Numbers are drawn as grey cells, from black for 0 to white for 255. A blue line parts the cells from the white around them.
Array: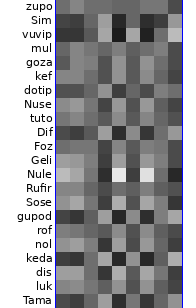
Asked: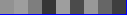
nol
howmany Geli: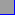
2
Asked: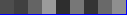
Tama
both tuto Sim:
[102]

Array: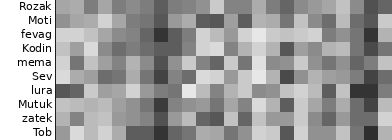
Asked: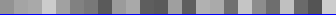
Moti
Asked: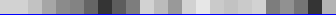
fevag
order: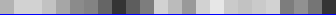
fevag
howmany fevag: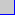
2

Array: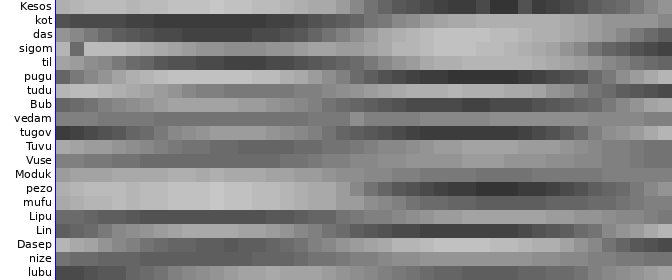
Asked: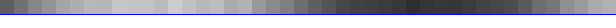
pugu
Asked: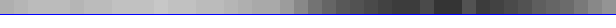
Kesos
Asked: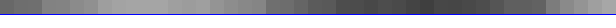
Bub
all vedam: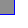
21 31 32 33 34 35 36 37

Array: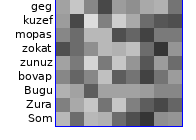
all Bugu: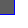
2
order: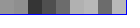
Som
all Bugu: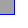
1 3 4 5
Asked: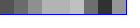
zokat
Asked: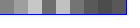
Zura

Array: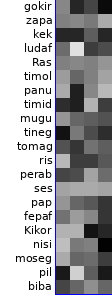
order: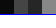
gokir
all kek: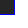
0 1 3
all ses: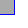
1 2
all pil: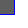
2

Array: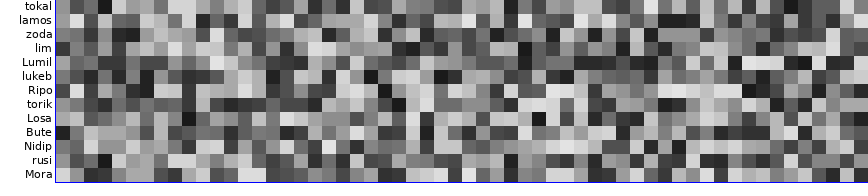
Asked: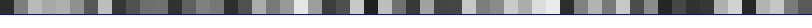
Bute
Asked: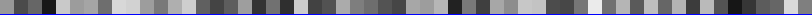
tokal
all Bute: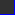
12 29 49 50
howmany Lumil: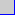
2
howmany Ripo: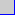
2
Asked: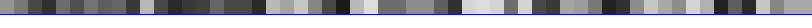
torik

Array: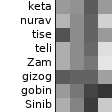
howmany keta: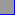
2
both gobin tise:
[154]

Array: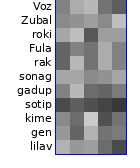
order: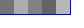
rak
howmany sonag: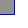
1
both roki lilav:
[158]

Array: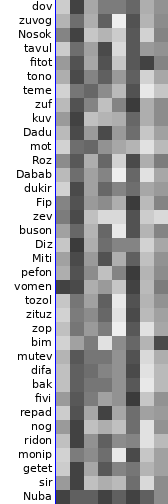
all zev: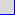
3 4 7
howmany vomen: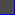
1
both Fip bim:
[140]
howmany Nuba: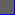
4
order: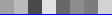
zituz

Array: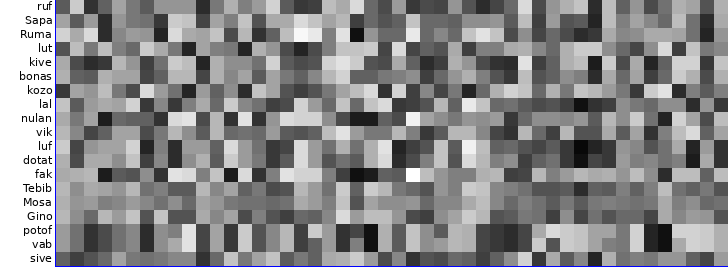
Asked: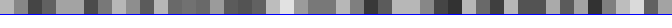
vik
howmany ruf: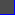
4
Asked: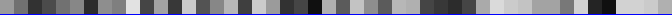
potof
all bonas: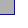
0 3 11 29 45 47

